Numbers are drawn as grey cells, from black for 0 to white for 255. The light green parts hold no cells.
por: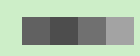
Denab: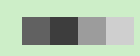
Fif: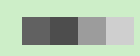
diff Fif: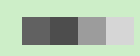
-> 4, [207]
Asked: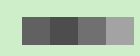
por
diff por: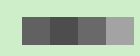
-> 3, [112]
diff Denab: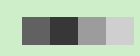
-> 2, [61]
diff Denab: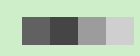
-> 2, [61]

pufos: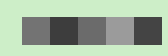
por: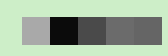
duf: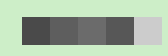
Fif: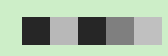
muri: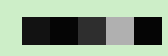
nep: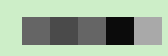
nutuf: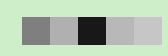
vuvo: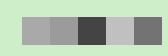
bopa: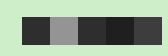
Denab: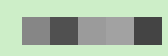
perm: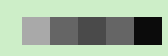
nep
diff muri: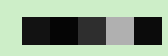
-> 5, [5]
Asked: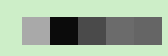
por

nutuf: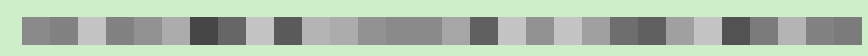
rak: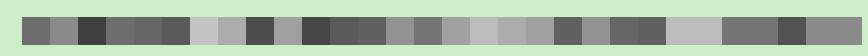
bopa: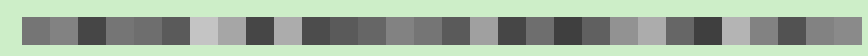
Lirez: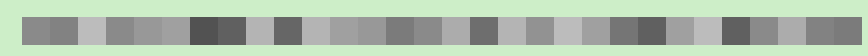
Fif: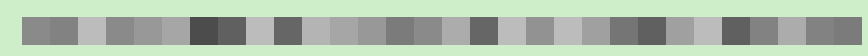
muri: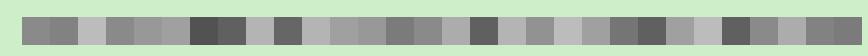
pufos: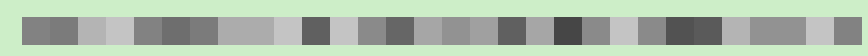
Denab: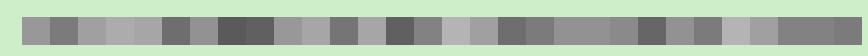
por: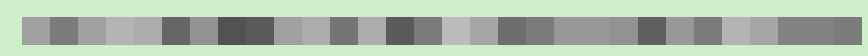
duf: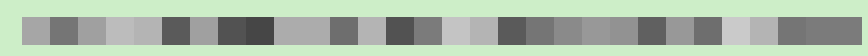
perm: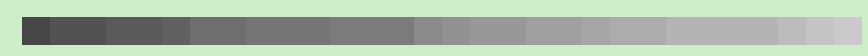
duf
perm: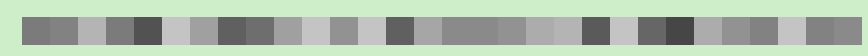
nutuf
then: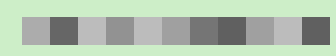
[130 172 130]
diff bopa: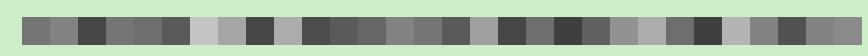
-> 24, [102]
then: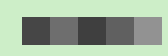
[172 102  63]

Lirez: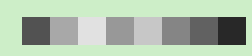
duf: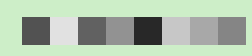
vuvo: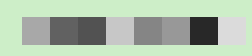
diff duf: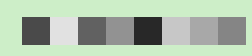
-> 1, [82]
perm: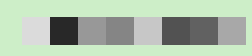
vuvo
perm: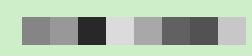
vuvo
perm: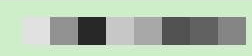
duf
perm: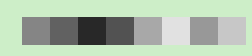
Lirez
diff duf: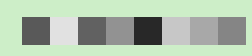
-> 1, [82]
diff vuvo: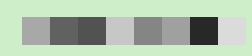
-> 6, [152]

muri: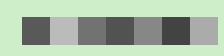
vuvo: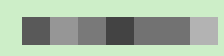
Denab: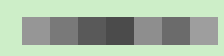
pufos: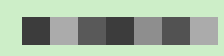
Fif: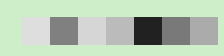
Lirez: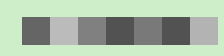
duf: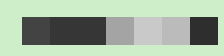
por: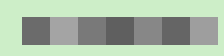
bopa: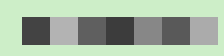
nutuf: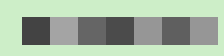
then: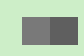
[135 101 158]
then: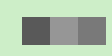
[ 67 114 114]
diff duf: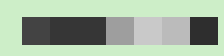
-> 4, [164]
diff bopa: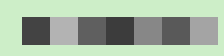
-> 7, [171]
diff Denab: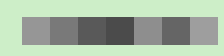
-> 6, [107]
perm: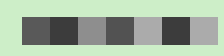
pufos
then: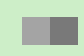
[ 95 135 101]

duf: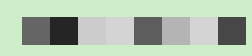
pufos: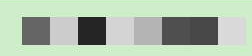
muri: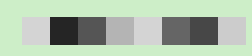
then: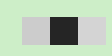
[180  79  71]
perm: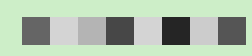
muri
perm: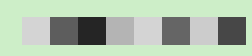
duf
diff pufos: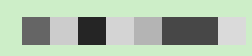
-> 6, [79]
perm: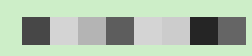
duf
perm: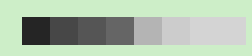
muri

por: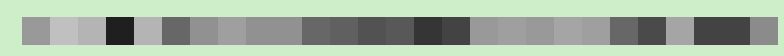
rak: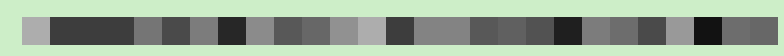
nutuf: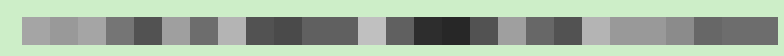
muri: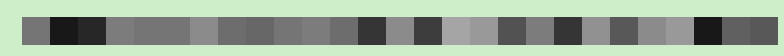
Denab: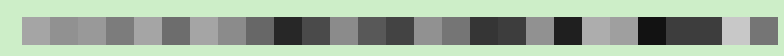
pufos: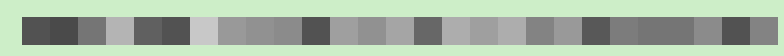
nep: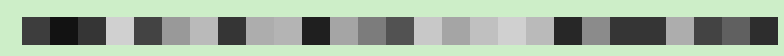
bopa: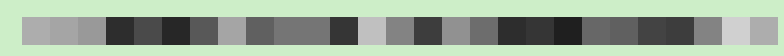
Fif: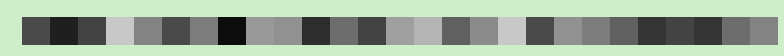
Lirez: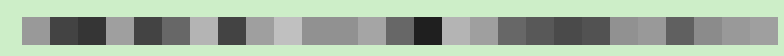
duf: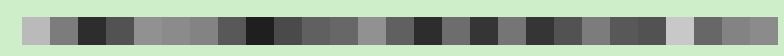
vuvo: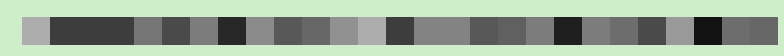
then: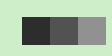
[139 131  88]
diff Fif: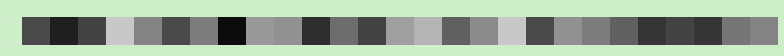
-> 26, [109]
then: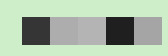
[124  82 200]
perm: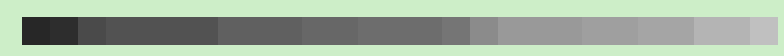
nutuf
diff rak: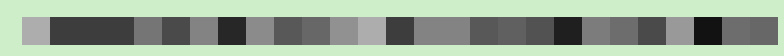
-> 7, [124]
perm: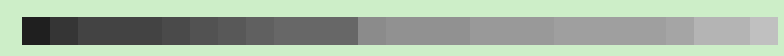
Lirez

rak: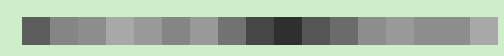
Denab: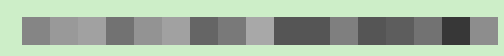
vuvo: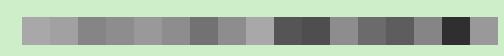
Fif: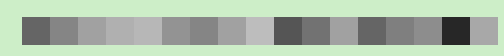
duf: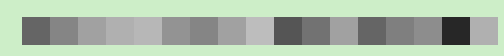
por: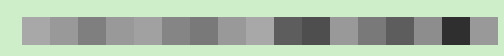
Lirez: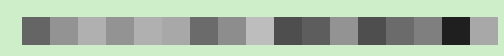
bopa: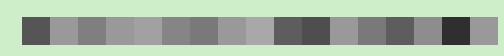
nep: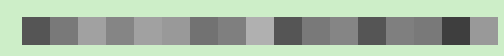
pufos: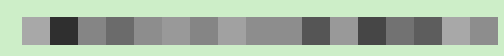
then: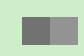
[161 101 121]
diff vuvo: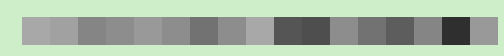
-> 13, [107]
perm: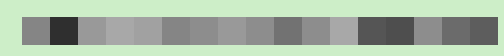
vuvo
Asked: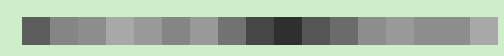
rak
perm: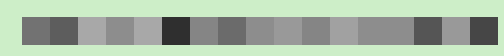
pufos
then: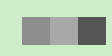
[ 78 141 107]

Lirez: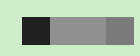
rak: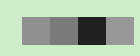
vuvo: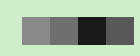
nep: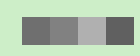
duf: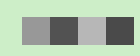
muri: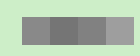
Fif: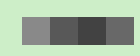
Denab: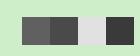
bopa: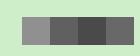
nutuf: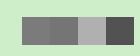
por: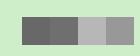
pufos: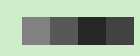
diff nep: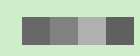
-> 1, [111]
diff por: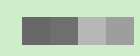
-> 4, [152]
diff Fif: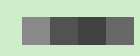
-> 2, [88]
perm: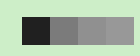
rak
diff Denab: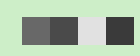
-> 1, [96]
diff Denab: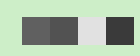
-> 2, [74]
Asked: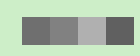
nep

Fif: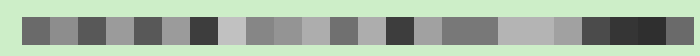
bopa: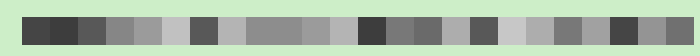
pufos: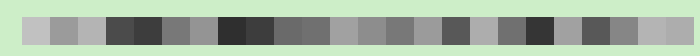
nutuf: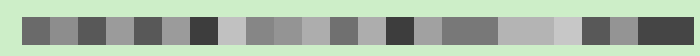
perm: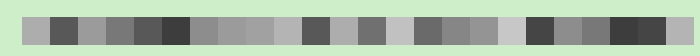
bopa
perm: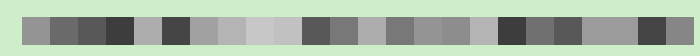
nutuf
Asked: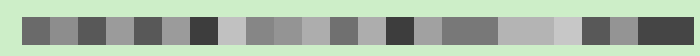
nutuf
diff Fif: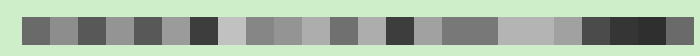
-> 4, [155]
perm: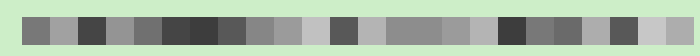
bopa
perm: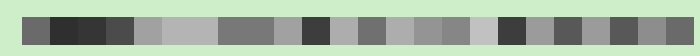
Fif
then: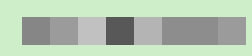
[180  61 120]

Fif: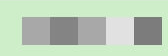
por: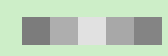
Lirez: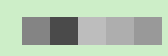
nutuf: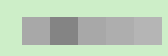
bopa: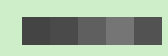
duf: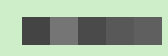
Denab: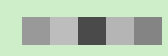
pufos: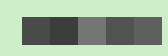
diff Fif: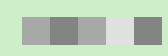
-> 5, [124]
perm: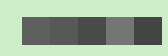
duf
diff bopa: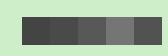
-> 3, [95]
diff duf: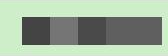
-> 4, [88]
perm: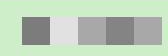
Fif
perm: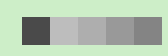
Lirez
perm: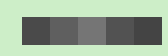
bopa

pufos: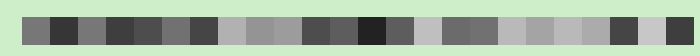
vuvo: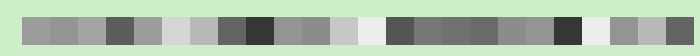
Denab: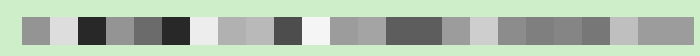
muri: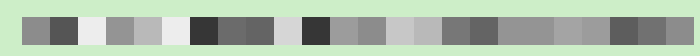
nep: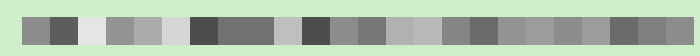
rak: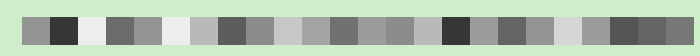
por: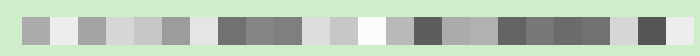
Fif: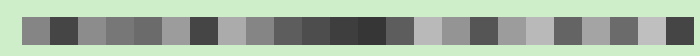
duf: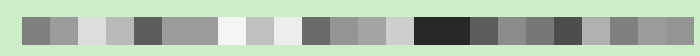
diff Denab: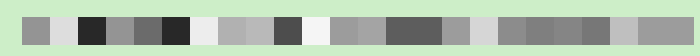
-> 17, [206]
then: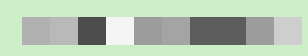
[140 127 133]
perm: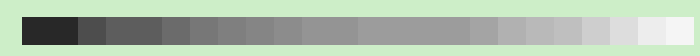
Denab
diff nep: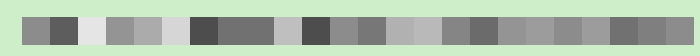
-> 22, [107]
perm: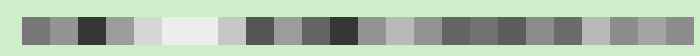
muri
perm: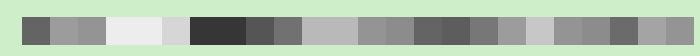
vuvo
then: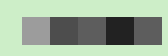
[191 107 113]

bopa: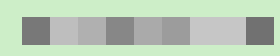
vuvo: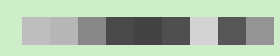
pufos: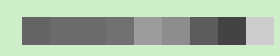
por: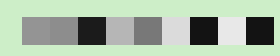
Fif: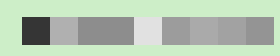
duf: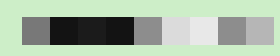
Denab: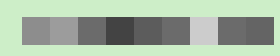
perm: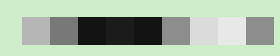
duf
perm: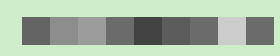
Denab
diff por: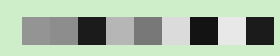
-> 9, [19]
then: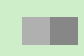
[170 156 198]
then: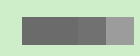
[141  92  67]
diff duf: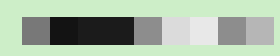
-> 4, [19]

